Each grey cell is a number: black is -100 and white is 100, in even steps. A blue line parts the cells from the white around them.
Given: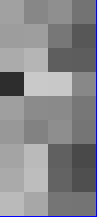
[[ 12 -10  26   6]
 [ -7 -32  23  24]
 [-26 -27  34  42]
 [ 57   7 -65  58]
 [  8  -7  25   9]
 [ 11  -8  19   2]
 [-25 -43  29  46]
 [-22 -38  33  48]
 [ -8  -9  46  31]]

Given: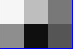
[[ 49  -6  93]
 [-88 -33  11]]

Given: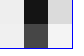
[[-84  72  87]
 [-45  91  88]]

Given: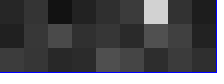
[[-61 -77 -70 -59 -86 -73 -63 -54  65]
 [-50 -73 -75 -57 -42 -62 -58 -67 -37]
 [-54 -63 -53 -58 -69 -66 -38 -46 -65]]

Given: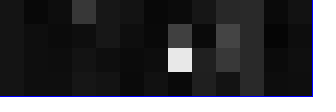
[[-92 -86 -84 -94 -90 -57 -82 -85 -94 -91 -83 -69 -68]
 [-96 -90 -84 -89 -91 -89 -82 -89 -93 -50 -92 -47 -68]
 [-91 -88 -84 -89 -90 -85 -89 -91 -90  82 -75 -56 -68]
 [-90 -89 -84 -89 -89 -83 -85 -92 -87 -93 -76 -85 -68]]

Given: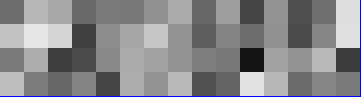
[[-14  74 -15  44  32 -18  -4  -7  14  34 -20  23 -47  15 -38]
 [  6  75  51  81  67 -49  10  31  55  15 -26   4 -15  14 -42]
 [ 46 -53  -4  35 -51 -42   7  33  26  16  -2  -7 -85  27  15]
 [  5  -4  48  -3 -20   4 -47  36  16  45 -36 -21  77  44 -17]]

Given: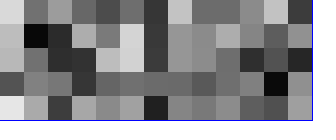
[[ 52 -53  70 -11  22 -19 -40 -14 -58  53 -15 -15   9]
 [-27  14  48 -94 -66  36  -4  66 -55  18   9  36   4]
 [-36 -70  44 -11 -64 -61  48  65 -54  18  10 -14 -63]
 [-92  13 -35   1  -7 -58 -21 -12 -16 -17 -30 -13   0]
 [-37  25  80  33 -52  31   8  26 -75   4  -5  10 -26]]

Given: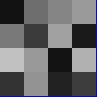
[[  4  21 -86 -14]
 [ 26 -80  -5 -54]
 [-85  39  51  20]
 [-73 -52 -60  15]]
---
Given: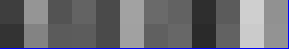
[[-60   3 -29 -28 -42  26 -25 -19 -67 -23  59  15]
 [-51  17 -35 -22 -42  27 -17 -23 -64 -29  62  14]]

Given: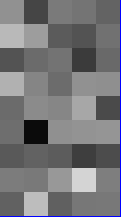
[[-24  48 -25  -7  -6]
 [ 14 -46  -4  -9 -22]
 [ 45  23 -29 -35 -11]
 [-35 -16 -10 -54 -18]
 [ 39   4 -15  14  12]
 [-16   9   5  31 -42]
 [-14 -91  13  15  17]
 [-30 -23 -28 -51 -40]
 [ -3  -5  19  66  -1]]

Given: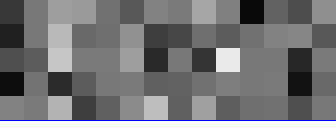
[[  3  -5  41 -51 -24   9  48 -24  25 -26 -13 -11 -38  -6]
 [-56  -6  23  20 -11 -32   3  -4  31   0 -94 -22 -40  11]
 [-74  -6  46 -18 -13  14 -51 -45 -12 -28 -11   2   6 -31]
 [-37 -28  56  -5  -5  23 -69  -6 -59  84  -6  -7 -70  -4]
 [-90 -10 -66 -28  -7  -4 -24 -23 -11  -1  -7  -5 -86 -18]]

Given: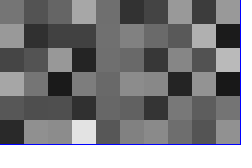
[[-68  13  10  78 -32   1   8 -14 -34  14]
 [ -8 -35 -21  31 -13 -61 -47  20 -53  20]
 [ 20 -62 -49 -49 -12   1 -17 -30  38 -79]
 [-46 -35  19 -72 -13 -18 -57   5 -36  46]
 [ 30  -8 -80  -2 -18  10   7 -72  15 -81]
 [-32 -39 -38 -62 -19 -24 -59  -6 -27  -9]]

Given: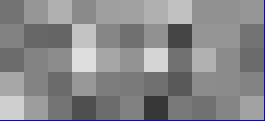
[[ 62  23  -9 -38 -15   1 -57  -5 -11   4  27]
 [-10  18  38   8  25  26  38  51  14  14  18]
 [  2 -19 -21  53   5 -12  14 -46  17  17 -10]
 [-15   3  10  74  30  15  67 -11  39   9 -16]
 [ 31   3 -16  19  -2  -4 -12 -30  10   9   3]]

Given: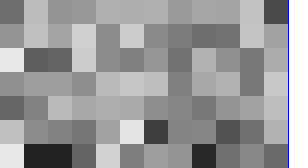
[[ 82 -73 -73 -21  64  -1  24  16 -69 -11   7 -17]
 [-13  47  15  19  37  36  38  20  30  28  51 -42]
 [ 15  50  29  62  10  60   8  -3 -14 -10  53  26]
 [ 82 -26 -21  60  10   0  17 -10  39  12  -6  34]
 [ 13  23  23  11  45  55  49   0  31  39  -5  57]
 [-20   2  45  32  36  33  11   5  -5  15  27  49]
 [ 50  10   1  -7  27  78 -51   3   4 -35 -12  40]]

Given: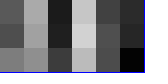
[[ -2  12 -53  47 -40 -98]
 [-30  33 -79  55 -49 -66]
 [-39  26 -76  65 -38 -70]]
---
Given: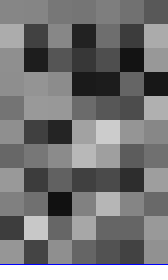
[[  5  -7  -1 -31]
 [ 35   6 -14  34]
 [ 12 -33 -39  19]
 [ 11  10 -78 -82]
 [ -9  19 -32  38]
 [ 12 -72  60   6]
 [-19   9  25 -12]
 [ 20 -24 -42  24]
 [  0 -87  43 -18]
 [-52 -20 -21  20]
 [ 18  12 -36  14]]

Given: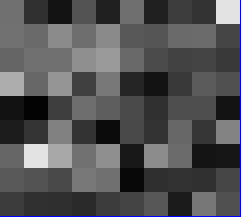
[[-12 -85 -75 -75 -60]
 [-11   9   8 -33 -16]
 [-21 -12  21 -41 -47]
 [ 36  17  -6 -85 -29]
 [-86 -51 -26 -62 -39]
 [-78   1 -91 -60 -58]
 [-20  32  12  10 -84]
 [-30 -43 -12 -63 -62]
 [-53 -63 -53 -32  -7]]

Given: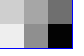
[[ 62 -13]
 [ 87 -98]]

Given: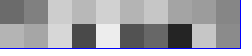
[[-16  61  64  55  22]
 [ 41  69  86 -19  55]]

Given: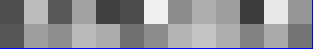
[[-39 -31 -49  88  36 -53  18]
 [-32  11  35  10  54   2  -9]]

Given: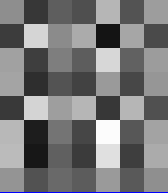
[[ 11 -26  43  23]
 [-53   9 -84 -42]
 [ 26  -1  69  22]
 [ 29 -35  21  18]
 [-55  24 -57 -37]
 [ 44  -9  98  28]
 [ 47 -25  76  34]
 [ 16 -18  21  12]]

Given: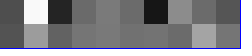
[[-39 -72  -4 -83 -16]
 [-35 -23  -5 -10  29]]

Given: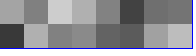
[[ 29  61   2 -13]
 [-55   1 -22  26]]

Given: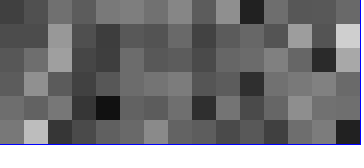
[[-50 -12  -5 -11 -28 -74 -32 -18]
 [-40  19 -52 -35 -48 -19  23  62]
 [-32  25 -51 -31 -42 -16 -20  32]
 [-28 -29 -32  -9 -33 -63  -5 -17]
 [-14  -7 -87 -28 -63 -42  11 -13]
 [ -6 -58 -25   8 -27 -31 -14 -74]]
